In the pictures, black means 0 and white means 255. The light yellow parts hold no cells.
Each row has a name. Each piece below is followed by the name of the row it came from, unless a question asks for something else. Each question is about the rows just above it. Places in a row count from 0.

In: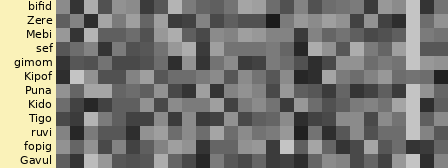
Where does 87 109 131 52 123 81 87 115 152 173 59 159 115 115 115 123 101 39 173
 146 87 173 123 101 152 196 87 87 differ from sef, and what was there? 24, 159
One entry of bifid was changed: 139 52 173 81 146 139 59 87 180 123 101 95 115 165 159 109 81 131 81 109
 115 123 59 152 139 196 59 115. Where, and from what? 26, 52
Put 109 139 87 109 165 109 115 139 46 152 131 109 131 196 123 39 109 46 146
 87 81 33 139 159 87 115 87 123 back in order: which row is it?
ruvi
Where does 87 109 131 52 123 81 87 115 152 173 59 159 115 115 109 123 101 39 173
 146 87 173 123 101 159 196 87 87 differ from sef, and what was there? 14, 115
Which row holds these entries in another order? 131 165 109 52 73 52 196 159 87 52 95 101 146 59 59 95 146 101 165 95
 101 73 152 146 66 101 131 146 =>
Puna
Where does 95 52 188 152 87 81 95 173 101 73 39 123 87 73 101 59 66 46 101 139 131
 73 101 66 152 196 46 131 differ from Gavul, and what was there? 6, 87

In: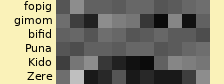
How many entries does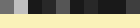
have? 10
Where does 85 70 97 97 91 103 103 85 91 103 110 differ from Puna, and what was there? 1, 77
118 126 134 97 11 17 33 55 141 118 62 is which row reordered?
Kido
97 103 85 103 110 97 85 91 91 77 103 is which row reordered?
Puna
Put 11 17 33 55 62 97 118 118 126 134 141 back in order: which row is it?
Kido
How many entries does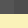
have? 2
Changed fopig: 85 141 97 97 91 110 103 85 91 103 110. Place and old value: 5, 103

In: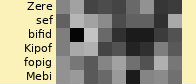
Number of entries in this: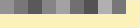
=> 9
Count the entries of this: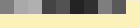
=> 9
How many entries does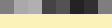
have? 8
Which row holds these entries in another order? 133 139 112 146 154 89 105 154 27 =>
Mebi
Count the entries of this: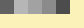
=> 5
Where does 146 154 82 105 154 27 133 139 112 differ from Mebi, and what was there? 2, 89

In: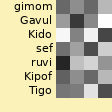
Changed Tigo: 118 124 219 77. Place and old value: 2, 226
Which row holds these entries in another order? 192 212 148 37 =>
ruvi
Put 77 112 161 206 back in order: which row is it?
sef
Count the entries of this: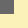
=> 1
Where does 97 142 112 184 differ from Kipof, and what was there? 2, 104
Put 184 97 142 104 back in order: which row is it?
Kipof
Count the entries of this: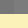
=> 2

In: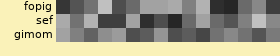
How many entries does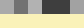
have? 6
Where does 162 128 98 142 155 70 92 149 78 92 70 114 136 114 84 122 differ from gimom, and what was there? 5, 78
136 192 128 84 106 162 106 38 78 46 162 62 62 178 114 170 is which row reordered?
sef
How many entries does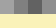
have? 4

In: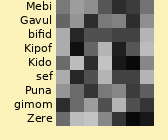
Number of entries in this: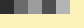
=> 5
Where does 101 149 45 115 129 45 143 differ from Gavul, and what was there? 3, 121
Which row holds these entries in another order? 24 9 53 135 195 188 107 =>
Zere
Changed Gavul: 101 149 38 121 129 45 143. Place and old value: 2, 45

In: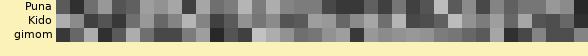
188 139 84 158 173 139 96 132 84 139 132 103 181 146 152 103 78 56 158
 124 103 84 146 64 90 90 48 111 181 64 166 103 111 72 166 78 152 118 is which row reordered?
Kido
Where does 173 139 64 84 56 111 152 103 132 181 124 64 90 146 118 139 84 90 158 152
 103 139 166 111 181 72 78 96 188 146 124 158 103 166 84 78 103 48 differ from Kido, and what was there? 10, 132
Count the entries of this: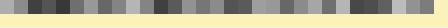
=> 31
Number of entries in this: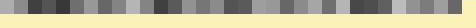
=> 33
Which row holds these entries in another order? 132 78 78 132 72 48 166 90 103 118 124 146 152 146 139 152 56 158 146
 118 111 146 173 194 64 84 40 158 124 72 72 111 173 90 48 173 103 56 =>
gimom

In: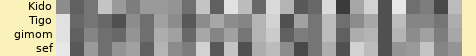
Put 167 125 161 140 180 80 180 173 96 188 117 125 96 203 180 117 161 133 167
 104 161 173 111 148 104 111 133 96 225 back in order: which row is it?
gimom
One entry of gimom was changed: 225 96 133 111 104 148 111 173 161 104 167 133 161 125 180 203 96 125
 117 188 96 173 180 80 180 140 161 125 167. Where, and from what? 13, 117

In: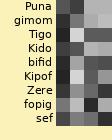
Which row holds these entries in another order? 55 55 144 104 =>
Zere
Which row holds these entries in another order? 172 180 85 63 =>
Kido
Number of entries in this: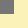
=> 1
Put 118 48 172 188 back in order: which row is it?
gimom
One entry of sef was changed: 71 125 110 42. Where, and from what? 3, 48

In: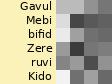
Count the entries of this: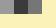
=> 3
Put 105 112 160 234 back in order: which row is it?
bifid
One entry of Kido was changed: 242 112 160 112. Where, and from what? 3, 105
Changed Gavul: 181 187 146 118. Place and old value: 0, 187
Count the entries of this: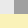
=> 2

